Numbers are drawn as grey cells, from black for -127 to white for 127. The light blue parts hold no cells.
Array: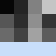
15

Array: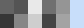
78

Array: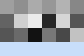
107

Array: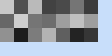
-10

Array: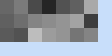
4

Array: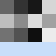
93

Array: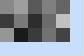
-82

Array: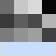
-54

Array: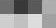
92

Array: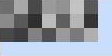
-80
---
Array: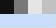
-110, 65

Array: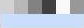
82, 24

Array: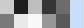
76, -38

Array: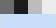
-19, 108

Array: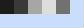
-99, -14

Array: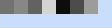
-13, 28

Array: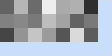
-28, -35

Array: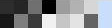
-82, -28

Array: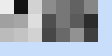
108, -64
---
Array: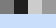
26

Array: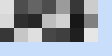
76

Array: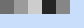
6

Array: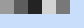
-7

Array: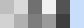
-44

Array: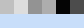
-51
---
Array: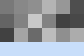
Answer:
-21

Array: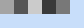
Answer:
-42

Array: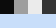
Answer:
-116

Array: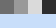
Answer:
-18

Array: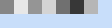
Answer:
84

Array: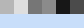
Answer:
-9

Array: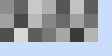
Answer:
-7
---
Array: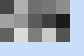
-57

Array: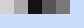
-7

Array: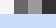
27

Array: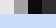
34

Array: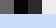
-26

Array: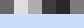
-23

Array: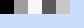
29
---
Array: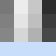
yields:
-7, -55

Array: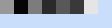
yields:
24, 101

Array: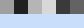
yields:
31, -28

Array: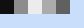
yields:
-112, -31

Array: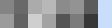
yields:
4, -72

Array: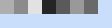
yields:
46, -22

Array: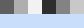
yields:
-32, 72

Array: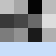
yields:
66, 47
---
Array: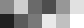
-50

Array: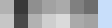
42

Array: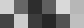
-32

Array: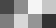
13

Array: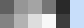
36

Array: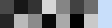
5

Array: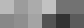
66

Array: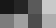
-90
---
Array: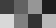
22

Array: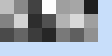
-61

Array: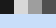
30

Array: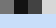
-61

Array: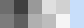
25

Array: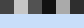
-45

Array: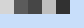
-57

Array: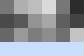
61

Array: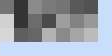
10

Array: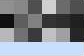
-48
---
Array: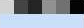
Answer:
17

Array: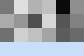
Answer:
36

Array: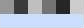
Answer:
-12

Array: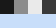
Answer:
12

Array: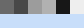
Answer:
49

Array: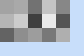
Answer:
29

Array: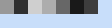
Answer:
-24

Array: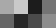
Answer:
-87

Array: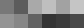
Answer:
-75
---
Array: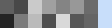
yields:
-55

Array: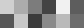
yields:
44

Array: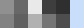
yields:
-23

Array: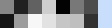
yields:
-94

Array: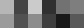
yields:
-59

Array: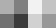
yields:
0

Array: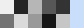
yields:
-91
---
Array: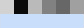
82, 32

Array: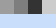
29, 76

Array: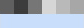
-31, 39

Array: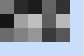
-6, -40

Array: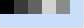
-125, 11

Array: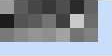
27, 1
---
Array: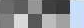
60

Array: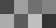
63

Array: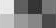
7

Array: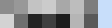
53

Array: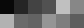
-1

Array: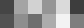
115
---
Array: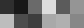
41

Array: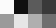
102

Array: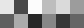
7

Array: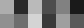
-70

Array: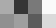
31

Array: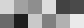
0

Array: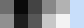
-40

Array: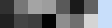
14

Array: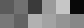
35
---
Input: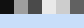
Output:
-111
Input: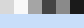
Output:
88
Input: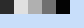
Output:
-84
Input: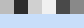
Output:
60
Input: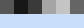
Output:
-41
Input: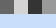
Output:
-26
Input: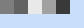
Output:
-2
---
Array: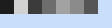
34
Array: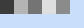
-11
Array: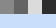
-27
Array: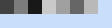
32
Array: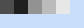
18
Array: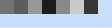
9
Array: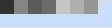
69
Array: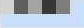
36
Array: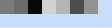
53
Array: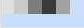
-3
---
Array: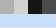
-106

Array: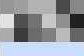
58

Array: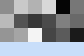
-36

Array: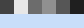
-41

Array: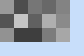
-3

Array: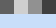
17

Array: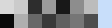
-9

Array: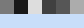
-41
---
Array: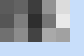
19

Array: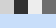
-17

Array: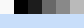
-23

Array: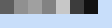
2

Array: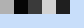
82

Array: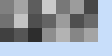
74

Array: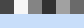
-77

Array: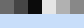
101
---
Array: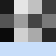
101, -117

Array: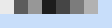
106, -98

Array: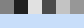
97, -96

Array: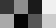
112, -122

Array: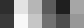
120, -96

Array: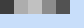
65, -66

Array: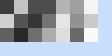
122, -87
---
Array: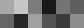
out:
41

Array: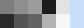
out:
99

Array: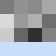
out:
75

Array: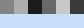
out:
45

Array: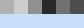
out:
49

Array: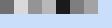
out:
56

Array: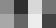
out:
88

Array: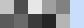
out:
69
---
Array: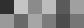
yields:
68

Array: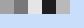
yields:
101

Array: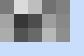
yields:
91

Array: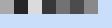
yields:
91

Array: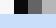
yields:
119

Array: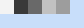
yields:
115
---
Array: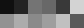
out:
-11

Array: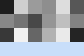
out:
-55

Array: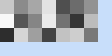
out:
5

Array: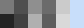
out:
15

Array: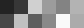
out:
80

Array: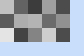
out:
52

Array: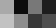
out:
-7

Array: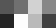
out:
82
